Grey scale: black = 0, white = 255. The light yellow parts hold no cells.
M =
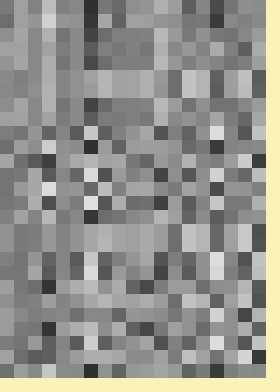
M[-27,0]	121
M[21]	[143, 124, 128, 157, 131, 145, 167, 180, 164, 161, 172, 156, 109, 194, 181, 97, 159, 194, 82]
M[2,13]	122
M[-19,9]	127
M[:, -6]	[94, 118, 122, 150, 126, 194, 194, 114, 146, 98, 106, 178, 86, 162, 90, 98, 194, 194, 102, 90, 154, 194, 146, 146, 98, 190, 98]
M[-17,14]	120
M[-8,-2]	99
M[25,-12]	173
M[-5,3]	131
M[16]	[145, 122, 124, 151, 131, 147, 167, 176, 164, 159, 169, 156, 111, 194, 181, 103, 161, 199, 78]
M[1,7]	166
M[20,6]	186
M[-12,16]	114
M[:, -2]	[142, 129, 134, 95, 125, 190, 186, 134, 103, 86, 134, 203, 103, 147, 121, 142, 199, 199, 82, 99, 181, 194, 69, 173, 86, 212, 138]
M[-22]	[138, 128, 138, 172, 132, 145, 161, 180, 161, 163, 175, 152, 109, 194, 179, 97, 158, 190, 91]
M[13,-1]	127
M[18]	[127, 116, 149, 99, 132, 90, 198, 99, 127, 149, 166, 84, 125, 102, 144, 221, 134, 82, 194]
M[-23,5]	138
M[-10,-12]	180
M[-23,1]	165
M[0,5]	135
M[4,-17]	136
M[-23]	[148, 165, 136, 172, 117, 138, 73, 109, 127, 126, 126, 184, 150, 126, 142, 131, 116, 125, 158]
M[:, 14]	[133, 120, 144, 131, 142, 179, 179, 144, 133, 144, 120, 133, 142, 146, 131, 139, 181, 181, 144, 144, 111, 181, 126, 107, 144, 161, 122]
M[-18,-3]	133
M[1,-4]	58
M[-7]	[158, 120, 110, 52, 155, 173, 186, 145, 171, 98, 73, 124, 155, 154, 111, 142, 144, 181, 87]
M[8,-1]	167
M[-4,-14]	173
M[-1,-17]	136

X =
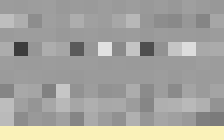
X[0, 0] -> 156
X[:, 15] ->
[152, 166, 156, 171, 156, 156, 164, 147, 123]
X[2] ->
[155, 157, 157, 157, 153, 155, 156, 154, 155, 156, 153, 156, 155, 155, 154, 156]
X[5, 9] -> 155
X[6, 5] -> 146
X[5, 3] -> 155
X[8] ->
[186, 140, 153, 149, 160, 133, 170, 156, 145, 176, 150, 165, 160, 153, 127, 123]
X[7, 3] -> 167
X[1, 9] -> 184
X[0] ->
[156, 155, 157, 158, 153, 155, 154, 157, 154, 157, 153, 156, 152, 159, 155, 152]
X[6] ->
[133, 168, 165, 129, 198, 146, 157, 146, 148, 172, 139, 157, 138, 164, 155, 164]
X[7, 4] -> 184
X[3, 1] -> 60
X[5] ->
[155, 157, 156, 155, 154, 153, 155, 155, 155, 155, 155, 157, 154, 157, 155, 156]
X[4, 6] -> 156
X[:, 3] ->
[158, 159, 157, 173, 156, 155, 129, 167, 149]
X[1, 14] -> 133
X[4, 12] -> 155
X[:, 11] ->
[156, 141, 156, 146, 155, 157, 157, 175, 165]
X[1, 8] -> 167
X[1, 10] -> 151

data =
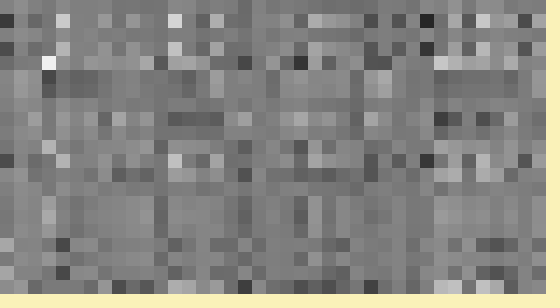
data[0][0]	130
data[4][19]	149
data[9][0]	124
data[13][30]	134
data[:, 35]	[139, 150, 133, 139, 140, 115, 117, 132, 105, 125, 131, 138, 156, 132, 128, 129, 126, 83, 126, 82, 168]
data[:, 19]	[118, 130, 119, 129, 149, 108, 110, 121, 128, 123, 134, 130, 113, 120, 128, 131, 125, 127, 126, 127, 110]
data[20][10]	87
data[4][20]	104
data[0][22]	115
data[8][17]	159
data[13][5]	128
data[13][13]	126
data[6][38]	149
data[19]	[165, 131, 131, 118, 72, 136, 138, 116, 127, 127, 130, 124, 98, 117, 134, 107, 108, 134, 106, 127, 125, 127, 123, 104, 96, 132, 122, 120, 131, 109, 135, 139, 114, 144, 98, 82, 102, 131, 109]
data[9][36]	135
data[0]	[130, 141, 128, 121, 136, 127, 127, 129, 117, 118, 115, 116, 135, 133, 120, 126, 123, 106, 129, 118, 123, 120, 115, 110, 112, 108, 111, 123, 122, 115, 134, 129, 145, 121, 140, 139, 121, 126, 124]
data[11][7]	145
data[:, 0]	[130, 58, 128, 76, 108, 133, 131, 127, 119, 124, 117, 76, 136, 127, 122, 119, 121, 167, 122, 165, 140]
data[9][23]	127
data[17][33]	144
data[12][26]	84
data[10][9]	140
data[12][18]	134
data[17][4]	72
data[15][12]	139
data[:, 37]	[126, 75, 126, 84, 130, 123, 124, 125, 121, 123, 127, 84, 129, 125, 126, 126, 126, 131, 126, 131, 131]
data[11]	[76, 131, 107, 118, 179, 129, 130, 145, 117, 143, 126, 119, 192, 123, 104, 163, 111, 113, 126, 130, 140, 105, 164, 144, 137, 130, 85, 126, 91, 127, 55, 117, 157, 98, 180, 138, 147, 84, 154]
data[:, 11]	[116, 118, 117, 120, 88, 119, 116, 116, 113, 115, 99, 119, 118, 116, 104, 101, 105, 123, 106, 124, 121]
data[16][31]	143
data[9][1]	137
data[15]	[119, 135, 132, 169, 130, 117, 129, 132, 134, 138, 147, 101, 139, 136, 135, 128, 116, 97, 122, 131, 120, 92, 147, 113, 135, 127, 110, 118, 132, 120, 121, 154, 147, 138, 142, 129, 141, 126, 141]
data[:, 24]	[112, 145, 115, 137, 131, 138, 137, 115, 126, 118, 134, 137, 106, 115, 135, 135, 135, 95, 135, 96, 101]
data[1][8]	115
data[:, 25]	[108, 129, 107, 129, 142, 106, 109, 106, 98, 105, 130, 130, 113, 106, 123, 127, 123, 131, 122, 132, 118]
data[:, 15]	[126, 174, 120, 162, 108, 156, 151, 118, 92, 111, 125, 163, 142, 119, 131, 128, 133, 107, 134, 107, 154]

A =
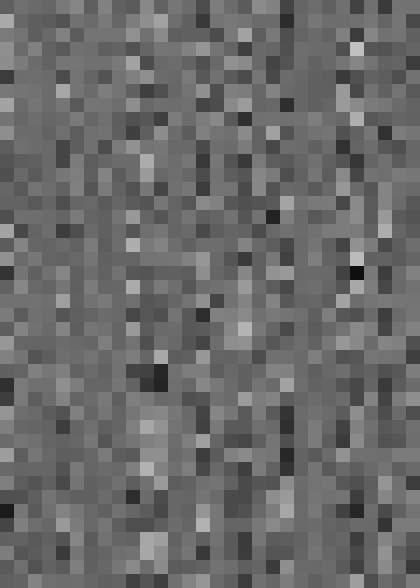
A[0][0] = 96
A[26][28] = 88
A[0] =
[96, 111, 106, 102, 121, 134, 95, 130, 96, 91, 136, 98, 118, 108, 77, 125, 108, 91, 139, 130, 68, 101, 109, 96, 112, 66, 111, 58, 115, 114]
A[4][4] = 117
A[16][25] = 122
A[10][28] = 79
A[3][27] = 83
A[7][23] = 102
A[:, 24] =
[112, 109, 128, 80, 117, 58, 153, 154, 104, 81, 49, 84, 137, 151, 71, 124, 124, 68, 93, 66, 85, 163, 87, 115, 151, 82, 110, 85, 107, 92, 66, 59, 146, 105, 88, 115, 65, 96, 102, 96, 90, 112]
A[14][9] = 91
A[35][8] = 97
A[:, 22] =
[109, 119, 106, 107, 98, 97, 97, 97, 126, 114, 97, 112, 117, 90, 121, 89, 113, 116, 126, 106, 110, 103, 95, 92, 98, 126, 95, 98, 108, 112, 123, 123, 90, 116, 115, 117, 120, 108, 113, 116, 105, 96]
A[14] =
[99, 99, 89, 101, 78, 102, 104, 91, 102, 91, 84, 118, 100, 87, 137, 129, 87, 80, 84, 89, 164, 114, 121, 122, 71, 137, 91, 132, 108, 88]
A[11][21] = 101
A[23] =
[94, 131, 113, 106, 132, 94, 117, 113, 101, 153, 92, 106, 108, 88, 91, 101, 134, 179, 120, 101, 74, 105, 92, 103, 115, 137, 126, 69, 115, 130]
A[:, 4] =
[121, 83, 129, 89, 117, 76, 166, 117, 106, 111, 69, 69, 119, 98, 78, 100, 61, 106, 99, 133, 117, 159, 85, 132, 108, 110, 127, 143, 131, 83, 61, 98, 94, 83, 73, 102, 131, 153, 84, 58, 91, 109]
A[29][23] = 107
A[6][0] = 120
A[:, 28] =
[115, 117, 116, 93, 100, 79, 115, 106, 101, 124, 79, 92, 122, 110, 108, 91, 102, 94, 91, 107, 106, 117, 107, 115, 128, 113, 88, 93, 124, 107, 93, 86, 123, 95, 112, 113, 97, 122, 115, 96, 108, 94]
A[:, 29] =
[114, 73, 97, 100, 60, 114, 90, 99, 98, 117, 103, 104, 119, 106, 88, 84, 91, 110, 101, 130, 114, 116, 117, 130, 80, 64, 125, 108, 142, 78, 111, 110, 122, 106, 60, 131, 115, 123, 87, 79, 58, 123]
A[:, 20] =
[68, 44, 78, 80, 84, 108, 106, 46, 112, 84, 109, 90, 78, 105, 164, 127, 113, 71, 65, 153, 73, 88, 116, 74, 100, 111, 130, 162, 92, 53, 47, 79, 39, 51, 140, 154, 166, 122, 94, 86, 142, 124]
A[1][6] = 107
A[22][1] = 92
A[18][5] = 104
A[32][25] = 111
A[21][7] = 121
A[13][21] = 103
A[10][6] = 112
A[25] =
[129, 116, 84, 94, 110, 108, 115, 103, 115, 125, 102, 168, 93, 96, 152, 100, 99, 108, 77, 112, 111, 106, 126, 106, 82, 87, 118, 115, 113, 64]
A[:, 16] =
[108, 120, 121, 100, 144, 90, 127, 137, 89, 112, 108, 84, 93, 115, 87, 114, 101, 103, 85, 94, 117, 114, 126, 134, 142, 99, 104, 107, 108, 119, 90, 77, 129, 87, 98, 75, 75, 100, 90, 90, 109, 95]
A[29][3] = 92
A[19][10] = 85
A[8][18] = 112
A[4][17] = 138
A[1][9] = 125
